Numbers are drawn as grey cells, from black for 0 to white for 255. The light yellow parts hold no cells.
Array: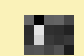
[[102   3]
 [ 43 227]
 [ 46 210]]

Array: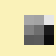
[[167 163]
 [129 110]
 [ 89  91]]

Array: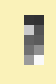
[[ 53  50]
 [203  83]
 [ 97  91]]

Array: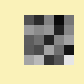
[[ 81  43]
 [155 139]
 [ 93 112]]

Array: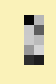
[[  7 182]
 [201  93]
 [202 187]]

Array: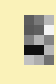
[[ 93 121]
 [ 88  95]
 [128 181]]

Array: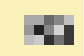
[[169 168]
 [150  34]
 [188 202]]

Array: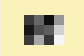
[[ 59 102]
 [ 23  80]
 [ 59 168]]
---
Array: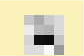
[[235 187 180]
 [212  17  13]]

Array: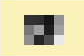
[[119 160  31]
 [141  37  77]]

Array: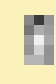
[[119 173 157]
 [158 240 167]]

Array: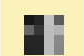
[[103  54 189]
 [ 37  37 188]]

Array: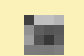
[[145  95  86]
 [158  83  56]]

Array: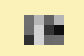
[[109 209  52]
 [ 47 211 106]]

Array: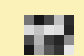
[[218 194 227]
 [ 76 179  61]]

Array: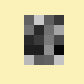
[[115  41 113]
 [ 41  59 122]]

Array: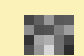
[[142  79  83]
 [ 51 163 175]]
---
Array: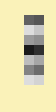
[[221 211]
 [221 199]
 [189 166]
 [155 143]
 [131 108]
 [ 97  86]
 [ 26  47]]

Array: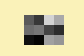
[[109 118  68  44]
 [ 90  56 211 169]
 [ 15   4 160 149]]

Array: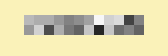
[[152 209  77 173 120  99 197  38 197 109 130  99]
 [185 173 173 152 130 142 161 247 209 219  67 130]]

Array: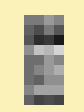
[[143 194 183 212]
 [133 163 163 163]
 [110 133 153 174]
 [122 122 153 133]
 [110 110 153 133]
 [110  98 143 143]
 [ 98  77 122  86]
 [ 98  68  77  68]
 [ 86  45  56  26]]

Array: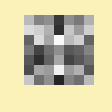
[[ 99 219 166 250 186 207  99]
 [219 207 177  47 198 155 207]
 [ 77 166 155 241 155 177  88]
 [186 131 143  57 143 121 177]
 [198 111 143  37 131 111 186]
 [121  68 111 143  88  99 131]
 [ 88  47  99 166  68  88 111]]

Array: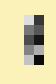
[[131 174]
 [119  86]
 [222  55]
 [ 77  22]
 [194  12]]

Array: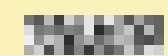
[[175 208  77 175  67 131  56 143  88 119 198 119 220 208]
 [238 143 198 175  45 143 175 108 143 186 175  88  77 108]
 [220 119 131 108 131 119 229  45  99 164 198  77 186  99]
 [119  88 186  67 208 154 229 131 229 164  88 164 108  99]]
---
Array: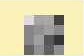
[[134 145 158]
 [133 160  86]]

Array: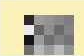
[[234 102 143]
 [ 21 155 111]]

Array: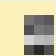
[[ 79 120 111]
 [211 189 181]]

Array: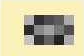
[[ 44 138 161]
 [195  52  98]]

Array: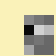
[[  9 209 188]
 [106 117 104]]

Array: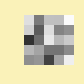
[[209  92 221]
 [ 50 110 231]]

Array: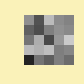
[[ 97  77 128]
 [117 173  73]]
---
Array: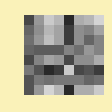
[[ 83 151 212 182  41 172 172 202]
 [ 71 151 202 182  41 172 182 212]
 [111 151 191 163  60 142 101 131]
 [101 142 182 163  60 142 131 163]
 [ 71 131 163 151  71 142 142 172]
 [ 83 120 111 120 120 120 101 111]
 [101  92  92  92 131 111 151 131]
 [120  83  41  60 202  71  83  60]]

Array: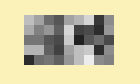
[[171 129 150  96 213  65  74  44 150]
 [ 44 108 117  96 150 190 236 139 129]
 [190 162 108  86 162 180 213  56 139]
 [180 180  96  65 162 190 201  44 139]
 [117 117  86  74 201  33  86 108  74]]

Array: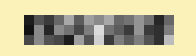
[[ 71 138  83  71  29 159  83 208  59 126  92 126  83  48 188]
 [ 29  83  59 103 168  92 159 138 168 103 115 148 115  38 103]
 [ 19 138  38 138 115  71 126 219 115  92  59 148  59  48 126]]

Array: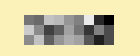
[[117 106 194 185 150 129 234  41   0]
 [139 194  97 150 174 162  87  31  75]
 [203 139  64  97 162 117  53 129  75]]

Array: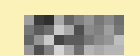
[[101 149 202  69  91  91 119 138 149 190]
 [149  79 128 212 169 110 181 169 181 181]
 [119  91 110 202 169  79 138 128 159 119]
 [159  59  47 169 101 128 149 119 138 110]]

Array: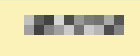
[[160  66 132 160 202 114 202 182  77 132]
 [193  96  66 213  77 151 123 114 170  86]]
